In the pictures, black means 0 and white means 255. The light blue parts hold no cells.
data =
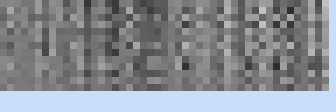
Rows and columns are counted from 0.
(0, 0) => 130
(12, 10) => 108
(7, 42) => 100
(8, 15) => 110
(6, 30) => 116
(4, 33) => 107
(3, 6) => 115
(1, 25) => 133
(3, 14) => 150
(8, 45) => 86
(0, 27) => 124
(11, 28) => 121
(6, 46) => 148
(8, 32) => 150
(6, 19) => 165
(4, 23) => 109
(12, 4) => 120
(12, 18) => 143
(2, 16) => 106
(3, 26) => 64
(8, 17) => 119
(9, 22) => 126
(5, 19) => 109
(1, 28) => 165
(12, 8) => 134
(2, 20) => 109
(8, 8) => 123
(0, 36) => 128
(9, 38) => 116
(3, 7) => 137
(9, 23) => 125
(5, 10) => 115
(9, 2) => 114
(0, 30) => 118
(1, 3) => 135
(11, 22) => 143
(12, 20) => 108
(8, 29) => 142
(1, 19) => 85

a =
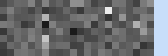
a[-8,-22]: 72
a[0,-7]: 75
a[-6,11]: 121
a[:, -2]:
[122, 109, 127, 131, 154, 107, 54, 88]
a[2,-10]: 116
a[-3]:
[102, 76, 110, 96, 128, 109, 197, 87, 93, 85, 77, 98, 72, 73, 94, 112, 100, 110, 91, 88, 107, 100]
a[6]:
[65, 106, 95, 122, 85, 110, 163, 100, 109, 110, 65, 68, 110, 93, 105, 62, 120, 90, 98, 121, 54, 70]
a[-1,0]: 58
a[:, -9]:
[69, 93, 126, 59, 98, 73, 93, 87]
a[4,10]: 27
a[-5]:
[122, 116, 97, 58, 72, 119, 26, 128, 97, 99, 92, 92, 126, 59, 98, 137, 89, 76, 101, 177, 131, 77]
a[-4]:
[56, 95, 110, 100, 122, 106, 74, 96, 125, 92, 27, 59, 73, 98, 90, 68, 122, 111, 86, 91, 154, 110]
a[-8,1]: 90
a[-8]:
[72, 90, 105, 103, 130, 82, 130, 88, 100, 81, 144, 143, 105, 69, 85, 75, 117, 115, 85, 66, 122, 141]
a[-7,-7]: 236
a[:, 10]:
[144, 83, 114, 92, 27, 77, 65, 118]
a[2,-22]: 62
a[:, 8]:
[100, 79, 80, 97, 125, 93, 109, 75]
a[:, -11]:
[143, 58, 121, 92, 59, 98, 68, 72]

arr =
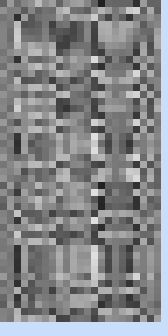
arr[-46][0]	99
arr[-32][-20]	148
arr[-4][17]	93
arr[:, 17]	[101, 142, 94, 169, 167, 164, 138, 116, 98, 112, 120, 168, 118, 139, 133, 155, 115, 115, 116, 101, 95, 98, 129, 118, 151, 132, 98, 103, 106, 96, 169, 99, 109, 168, 120, 95, 100, 97, 94, 118, 95, 165, 93, 94, 165, 135]
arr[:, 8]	[101, 172, 159, 111, 88, 77, 64, 78, 171, 85, 186, 114, 76, 175, 66, 68, 79, 186, 77, 177, 159, 171, 183, 76, 160, 180, 109, 180, 93, 115, 102, 174, 88, 92, 76, 162, 174, 169, 163, 188, 152, 127, 148, 130, 123, 66]
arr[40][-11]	167
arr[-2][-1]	122
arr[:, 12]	[134, 94, 163, 129, 134, 132, 114, 114, 147, 119, 95, 127, 113, 93, 113, 127, 114, 103, 114, 138, 164, 148, 91, 113, 101, 91, 143, 129, 126, 149, 132, 141, 121, 133, 113, 159, 144, 153, 161, 98, 167, 121, 168, 162, 124, 113]
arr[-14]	[109, 148, 132, 138, 168, 190, 149, 174, 88, 123, 146, 149, 121, 82, 44, 117, 110, 109, 113, 50, 163, 90, 114]
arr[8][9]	129
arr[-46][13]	97
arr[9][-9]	48
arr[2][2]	47
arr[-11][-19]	91
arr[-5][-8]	177
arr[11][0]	129
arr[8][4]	105
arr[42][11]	164
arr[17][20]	118
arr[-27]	[138, 114, 54, 161, 118, 94, 113, 138, 177, 133, 165, 142, 138, 224, 155, 81, 128, 101, 83, 169, 125, 163, 135]
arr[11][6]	119
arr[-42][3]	103
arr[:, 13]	[97, 144, 204, 71, 65, 63, 67, 75, 220, 80, 197, 73, 74, 149, 69, 64, 76, 208, 76, 224, 201, 221, 175, 74, 118, 165, 108, 225, 87, 117, 66, 223, 82, 65, 73, 209, 223, 216, 209, 201, 192, 81, 182, 143, 78, 68]
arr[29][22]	96
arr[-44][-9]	113
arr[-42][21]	105
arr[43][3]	136
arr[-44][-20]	156
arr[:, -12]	[161, 108, 157, 93, 90, 92, 112, 138, 146, 148, 119, 92, 137, 109, 119, 97, 142, 123, 140, 142, 157, 146, 114, 137, 103, 111, 165, 138, 155, 167, 92, 143, 149, 91, 135, 154, 144, 151, 155, 121, 161, 95, 164, 169, 95, 118]
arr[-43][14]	174
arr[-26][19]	117
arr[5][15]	168
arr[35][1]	123
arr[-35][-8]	177
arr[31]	[135, 116, 53, 162, 112, 94, 111, 134, 174, 129, 165, 143, 141, 223, 150, 78, 129, 99, 78, 162, 126, 159, 134]
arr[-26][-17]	117
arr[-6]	[109, 131, 48, 153, 83, 119, 119, 115, 152, 128, 169, 161, 167, 192, 99, 68, 118, 95, 52, 105, 127, 141, 122]
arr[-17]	[93, 155, 87, 132, 119, 176, 137, 137, 115, 144, 162, 167, 149, 117, 36, 92, 100, 96, 83, 50, 143, 109, 96]

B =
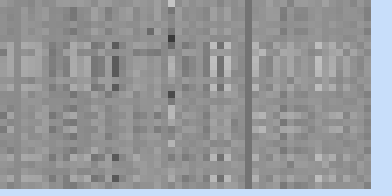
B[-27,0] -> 153
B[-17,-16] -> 143
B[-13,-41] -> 136
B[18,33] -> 135
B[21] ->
[143, 129, 139, 147, 141, 152, 158, 141, 142, 133, 120, 138, 144, 166, 148, 133, 143, 152, 154, 137, 148, 145, 160, 143, 144, 153, 137, 147, 143, 137, 156, 148, 156, 143, 147, 115, 150, 143, 152, 151, 121, 142, 131, 136, 143, 155, 140, 143, 144, 148, 143, 148, 128]
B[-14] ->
[140, 140, 139, 155, 137, 148, 151, 138, 138, 138, 117, 138, 140, 160, 147, 123, 140, 153, 160, 136, 150, 145, 159, 137, 75, 157, 140, 144, 142, 134, 159, 145, 159, 156, 142, 115, 139, 149, 157, 154, 126, 151, 137, 135, 147, 146, 144, 143, 137, 147, 146, 140, 128]
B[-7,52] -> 144
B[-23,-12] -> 146
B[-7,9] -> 143
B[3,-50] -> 151
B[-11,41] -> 170
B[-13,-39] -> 142
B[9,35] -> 115
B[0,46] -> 161
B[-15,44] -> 145
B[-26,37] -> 148
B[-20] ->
[123, 166, 139, 146, 141, 166, 155, 120, 135, 157, 167, 136, 138, 135, 157, 140, 141, 145, 147, 126, 133, 124, 121, 136, 144, 139, 155, 154, 149, 127, 154, 156, 154, 145, 142, 115, 166, 182, 147, 142, 168, 165, 161, 149, 136, 142, 152, 164, 169, 137, 164, 150, 136]
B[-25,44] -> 145
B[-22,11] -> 139
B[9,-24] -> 125
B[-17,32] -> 181
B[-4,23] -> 142
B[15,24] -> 182
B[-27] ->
[153, 146, 139, 140, 135, 148, 140, 142, 154, 155, 152, 156, 151, 140, 156, 154, 145, 142, 145, 154, 151, 147, 158, 144, 196, 141, 153, 143, 150, 145, 148, 134, 148, 141, 149, 115, 146, 146, 159, 147, 152, 131, 154, 155, 151, 147, 161, 147, 141, 146, 134, 150, 138]
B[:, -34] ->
[154, 137, 138, 142, 138, 141, 159, 126, 155, 156, 164, 154, 160, 136, 142, 139, 127, 140, 127, 139, 140, 137, 168, 154, 143, 166, 139]
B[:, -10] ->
[155, 135, 134, 146, 133, 146, 154, 149, 153, 154, 152, 153, 153, 135, 146, 134, 150, 135, 148, 133, 146, 136, 150, 155, 146, 150, 133]
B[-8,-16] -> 149
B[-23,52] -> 127
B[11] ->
[147, 147, 139, 140, 133, 148, 144, 142, 155, 152, 146, 153, 154, 135, 157, 156, 147, 141, 143, 154, 152, 149, 158, 144, 155, 142, 154, 147, 151, 149, 150, 138, 150, 143, 148, 115, 148, 144, 151, 154, 148, 133, 159, 153, 150, 146, 157, 145, 137, 146, 137, 150, 146]
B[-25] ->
[144, 135, 139, 151, 142, 149, 154, 140, 142, 132, 119, 138, 143, 160, 149, 129, 143, 152, 156, 138, 148, 142, 159, 141, 135, 155, 139, 145, 141, 135, 159, 145, 159, 141, 143, 115, 145, 147, 154, 154, 123, 146, 133, 134, 145, 151, 143, 144, 141, 146, 146, 145, 128]
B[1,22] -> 159
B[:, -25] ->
[150, 141, 141, 151, 141, 148, 148, 149, 148, 147, 148, 151, 148, 142, 149, 142, 145, 141, 146, 140, 146, 143, 149, 147, 152, 149, 140]
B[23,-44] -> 149
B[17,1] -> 135
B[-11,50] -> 160
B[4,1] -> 135
